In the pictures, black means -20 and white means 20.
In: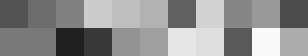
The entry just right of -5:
13
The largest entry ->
19
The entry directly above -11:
12
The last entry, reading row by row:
7
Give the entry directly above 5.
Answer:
8
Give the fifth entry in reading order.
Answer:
10
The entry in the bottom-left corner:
-1

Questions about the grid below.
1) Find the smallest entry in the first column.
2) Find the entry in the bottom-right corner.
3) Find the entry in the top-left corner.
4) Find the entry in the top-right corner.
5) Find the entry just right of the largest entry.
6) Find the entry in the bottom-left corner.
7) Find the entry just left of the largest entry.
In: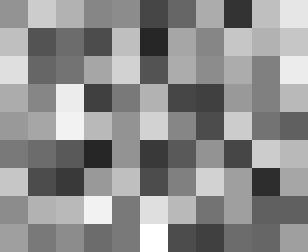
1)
-1
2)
5
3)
3
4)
16
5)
-8
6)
5
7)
-1

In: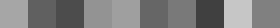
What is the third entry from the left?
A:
-8
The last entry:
0
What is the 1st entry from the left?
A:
6

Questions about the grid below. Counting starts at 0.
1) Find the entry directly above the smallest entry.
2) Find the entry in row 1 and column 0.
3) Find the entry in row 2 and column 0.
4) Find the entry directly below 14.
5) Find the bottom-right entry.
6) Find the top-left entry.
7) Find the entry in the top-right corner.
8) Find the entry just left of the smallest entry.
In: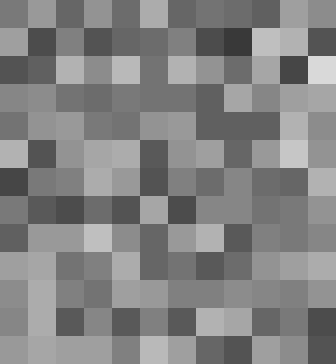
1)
-3
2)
5
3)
-7
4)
6
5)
-7
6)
-1
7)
2
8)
-8

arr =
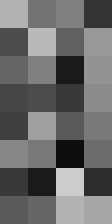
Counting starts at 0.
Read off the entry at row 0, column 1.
-2
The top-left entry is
8
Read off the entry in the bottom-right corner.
6
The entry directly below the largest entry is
8
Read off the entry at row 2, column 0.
-4
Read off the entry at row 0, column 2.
0
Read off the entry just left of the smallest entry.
-1
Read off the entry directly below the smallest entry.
12

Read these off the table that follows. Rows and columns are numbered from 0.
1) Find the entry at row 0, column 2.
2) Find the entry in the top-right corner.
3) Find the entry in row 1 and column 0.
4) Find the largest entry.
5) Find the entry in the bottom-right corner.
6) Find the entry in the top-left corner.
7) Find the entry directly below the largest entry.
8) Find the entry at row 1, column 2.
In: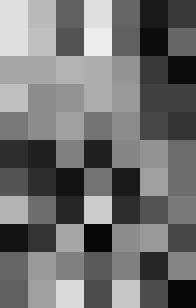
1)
-5
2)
-11
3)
15
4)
17
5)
-19
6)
15
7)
7
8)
-7

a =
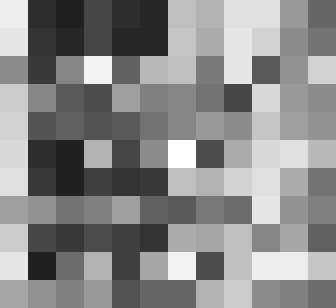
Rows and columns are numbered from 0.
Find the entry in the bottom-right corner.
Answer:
-3
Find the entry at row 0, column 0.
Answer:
17
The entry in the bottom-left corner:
6
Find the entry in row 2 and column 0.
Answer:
2
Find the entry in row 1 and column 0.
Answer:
16
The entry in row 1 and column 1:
-12
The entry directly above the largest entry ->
1
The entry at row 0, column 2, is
-15
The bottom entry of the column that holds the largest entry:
-4
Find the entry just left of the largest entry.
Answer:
2
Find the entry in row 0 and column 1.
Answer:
-13
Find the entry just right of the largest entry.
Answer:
-8
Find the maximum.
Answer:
20
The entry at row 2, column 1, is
-11
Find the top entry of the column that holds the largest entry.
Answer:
10
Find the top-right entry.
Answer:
-4
